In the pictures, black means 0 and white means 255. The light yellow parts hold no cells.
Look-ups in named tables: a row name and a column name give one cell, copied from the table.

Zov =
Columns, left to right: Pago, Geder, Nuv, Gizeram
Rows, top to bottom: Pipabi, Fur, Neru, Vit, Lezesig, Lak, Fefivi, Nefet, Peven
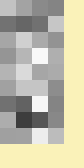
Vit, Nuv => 248
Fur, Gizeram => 198
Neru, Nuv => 170
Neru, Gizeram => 147
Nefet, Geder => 61
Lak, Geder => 197
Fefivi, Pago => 113
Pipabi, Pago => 194
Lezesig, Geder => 218
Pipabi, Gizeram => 132
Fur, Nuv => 113
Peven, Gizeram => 188
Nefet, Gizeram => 136
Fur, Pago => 114
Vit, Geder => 182
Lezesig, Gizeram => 171
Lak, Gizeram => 141
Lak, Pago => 161
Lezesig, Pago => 180
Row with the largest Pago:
Pipabi

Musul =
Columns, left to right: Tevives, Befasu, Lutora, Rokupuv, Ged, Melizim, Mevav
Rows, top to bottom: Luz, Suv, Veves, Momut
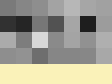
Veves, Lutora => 216
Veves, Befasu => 125
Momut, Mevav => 168
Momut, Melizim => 135
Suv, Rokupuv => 82
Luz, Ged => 183
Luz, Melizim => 166
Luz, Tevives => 122
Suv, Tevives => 49
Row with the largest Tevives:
Veves

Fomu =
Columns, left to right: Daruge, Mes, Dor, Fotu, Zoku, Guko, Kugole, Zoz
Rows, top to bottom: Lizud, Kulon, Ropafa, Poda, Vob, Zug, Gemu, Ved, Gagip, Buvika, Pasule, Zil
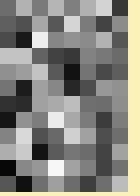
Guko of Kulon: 123
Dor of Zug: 160
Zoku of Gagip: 208
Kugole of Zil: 110
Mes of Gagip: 217
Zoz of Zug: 145
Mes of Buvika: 202
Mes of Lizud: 178

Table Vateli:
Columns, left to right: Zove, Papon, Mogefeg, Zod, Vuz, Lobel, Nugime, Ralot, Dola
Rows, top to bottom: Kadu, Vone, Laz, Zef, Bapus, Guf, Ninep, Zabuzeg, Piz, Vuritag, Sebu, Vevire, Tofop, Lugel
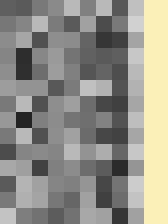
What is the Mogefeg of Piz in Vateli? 81
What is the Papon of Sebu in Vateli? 158
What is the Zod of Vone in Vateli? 123
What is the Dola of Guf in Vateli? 178
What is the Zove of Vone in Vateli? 119
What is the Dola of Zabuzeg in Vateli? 189
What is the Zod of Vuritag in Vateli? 132
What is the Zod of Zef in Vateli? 154
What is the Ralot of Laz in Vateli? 63
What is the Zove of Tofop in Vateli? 122
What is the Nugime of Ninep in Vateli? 71
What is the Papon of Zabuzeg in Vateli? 35
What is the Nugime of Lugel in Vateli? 162
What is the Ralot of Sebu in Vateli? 43

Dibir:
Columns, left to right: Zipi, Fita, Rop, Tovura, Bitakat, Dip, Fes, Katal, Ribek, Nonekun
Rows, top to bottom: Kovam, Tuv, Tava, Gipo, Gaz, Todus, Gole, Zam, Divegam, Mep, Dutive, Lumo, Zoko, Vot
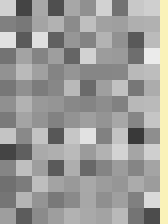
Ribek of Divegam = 57
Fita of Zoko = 181
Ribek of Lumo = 171
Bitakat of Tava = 150
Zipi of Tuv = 128
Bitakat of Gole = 136
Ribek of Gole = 184
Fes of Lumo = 156
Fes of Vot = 163
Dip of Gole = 132
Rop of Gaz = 160
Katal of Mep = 211
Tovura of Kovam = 79
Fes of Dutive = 132

